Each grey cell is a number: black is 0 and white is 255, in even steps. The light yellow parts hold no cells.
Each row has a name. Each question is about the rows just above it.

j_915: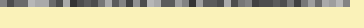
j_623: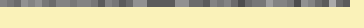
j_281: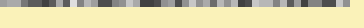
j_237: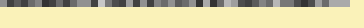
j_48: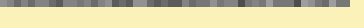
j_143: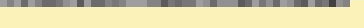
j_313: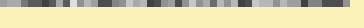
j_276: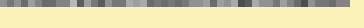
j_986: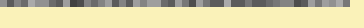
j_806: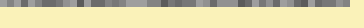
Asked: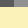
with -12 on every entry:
[ 79  79 133 133]
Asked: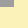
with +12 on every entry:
[170 170]
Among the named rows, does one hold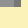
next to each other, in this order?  yes
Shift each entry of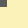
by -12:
[79]

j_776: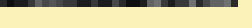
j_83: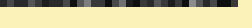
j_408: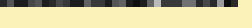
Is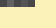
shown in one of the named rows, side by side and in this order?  no
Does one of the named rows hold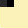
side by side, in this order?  no
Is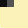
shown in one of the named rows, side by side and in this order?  yes
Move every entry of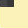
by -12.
[60 45]

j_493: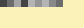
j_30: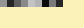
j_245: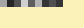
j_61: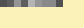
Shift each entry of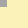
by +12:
[177]
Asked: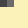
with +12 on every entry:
[ 80 120]
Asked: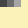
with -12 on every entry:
[ 56  96 153]
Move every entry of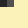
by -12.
[26 69]
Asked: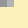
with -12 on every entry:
[137 168]

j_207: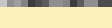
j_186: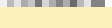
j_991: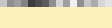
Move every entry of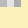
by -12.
[174 216 160]
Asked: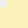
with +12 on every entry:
[252]

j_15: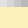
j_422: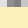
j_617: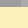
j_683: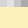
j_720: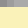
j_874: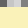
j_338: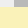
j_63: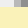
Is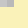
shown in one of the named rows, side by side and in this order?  yes
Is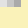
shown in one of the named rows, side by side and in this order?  yes
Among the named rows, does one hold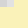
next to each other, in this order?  yes
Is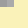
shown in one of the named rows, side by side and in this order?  yes
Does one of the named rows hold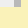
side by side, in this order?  yes
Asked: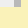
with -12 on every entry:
[227 227 173]
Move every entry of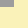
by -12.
[145 145]

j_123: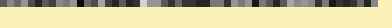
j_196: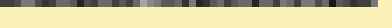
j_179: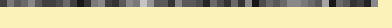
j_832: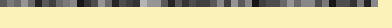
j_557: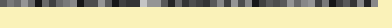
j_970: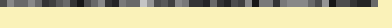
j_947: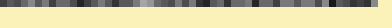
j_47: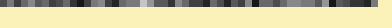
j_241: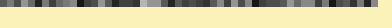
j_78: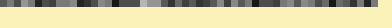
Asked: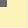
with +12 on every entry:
[117]
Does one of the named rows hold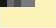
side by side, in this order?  no
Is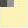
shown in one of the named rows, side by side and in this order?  yes

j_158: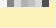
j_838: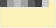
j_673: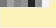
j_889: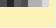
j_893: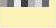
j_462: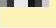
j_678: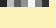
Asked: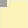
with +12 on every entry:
[173]
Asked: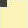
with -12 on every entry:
[51]
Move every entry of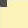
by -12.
[67]
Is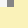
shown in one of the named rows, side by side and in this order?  yes

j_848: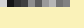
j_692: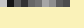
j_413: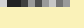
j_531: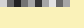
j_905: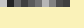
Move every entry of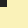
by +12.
[47]
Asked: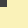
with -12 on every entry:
[52]
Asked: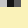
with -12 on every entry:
[186   9  79]

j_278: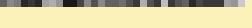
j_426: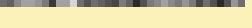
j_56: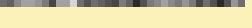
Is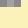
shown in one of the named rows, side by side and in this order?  yes
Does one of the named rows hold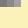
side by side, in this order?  yes
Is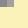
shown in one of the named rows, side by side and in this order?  yes
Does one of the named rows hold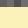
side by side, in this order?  no
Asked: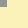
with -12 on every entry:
[137]
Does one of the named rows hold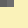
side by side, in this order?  yes

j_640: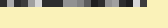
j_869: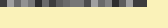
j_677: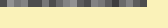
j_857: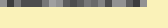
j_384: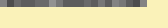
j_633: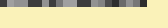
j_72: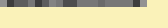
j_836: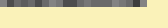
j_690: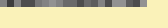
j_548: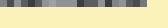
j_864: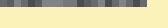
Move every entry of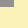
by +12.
[158 158]
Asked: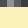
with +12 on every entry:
[ 89 158 105  73]
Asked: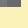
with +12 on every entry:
[131 118 118]
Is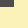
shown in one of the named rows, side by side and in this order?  yes

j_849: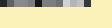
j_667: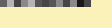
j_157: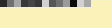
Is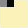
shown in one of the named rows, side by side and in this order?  no
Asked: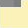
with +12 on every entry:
[150 150 137]
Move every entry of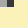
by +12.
[179  68]
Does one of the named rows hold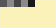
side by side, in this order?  yes
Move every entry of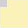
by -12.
[197]

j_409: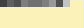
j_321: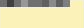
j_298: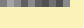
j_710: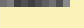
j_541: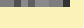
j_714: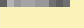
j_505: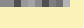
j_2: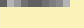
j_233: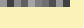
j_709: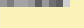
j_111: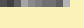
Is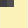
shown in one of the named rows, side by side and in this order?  yes
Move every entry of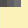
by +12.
[ 92 108 124]
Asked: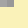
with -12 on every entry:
[152 140]
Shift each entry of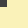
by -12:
[52]
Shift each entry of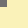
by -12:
[100]

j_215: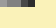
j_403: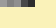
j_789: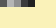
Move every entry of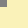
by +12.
[141]
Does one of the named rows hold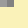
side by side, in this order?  yes
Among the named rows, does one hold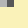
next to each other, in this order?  no
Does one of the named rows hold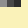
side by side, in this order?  yes
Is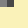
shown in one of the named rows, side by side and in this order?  yes

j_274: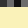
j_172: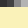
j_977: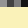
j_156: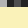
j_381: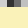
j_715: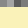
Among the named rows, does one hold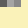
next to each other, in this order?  no
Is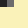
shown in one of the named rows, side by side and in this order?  no
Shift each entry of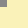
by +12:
[148]
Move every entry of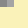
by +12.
[148 176]
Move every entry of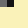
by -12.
[96  7]
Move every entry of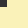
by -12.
[38]
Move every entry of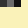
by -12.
[38 96  7]

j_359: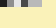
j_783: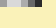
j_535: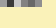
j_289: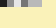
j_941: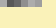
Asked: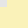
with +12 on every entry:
[242]
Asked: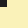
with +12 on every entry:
[42]
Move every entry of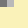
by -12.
[105 173]
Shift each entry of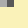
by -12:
[160  76]
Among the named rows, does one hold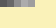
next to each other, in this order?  yes
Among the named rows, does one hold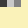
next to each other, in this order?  yes

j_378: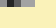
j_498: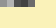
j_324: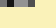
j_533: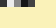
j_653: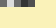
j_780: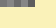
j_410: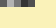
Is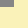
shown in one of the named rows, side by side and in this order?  no
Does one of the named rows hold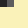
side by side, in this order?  yes

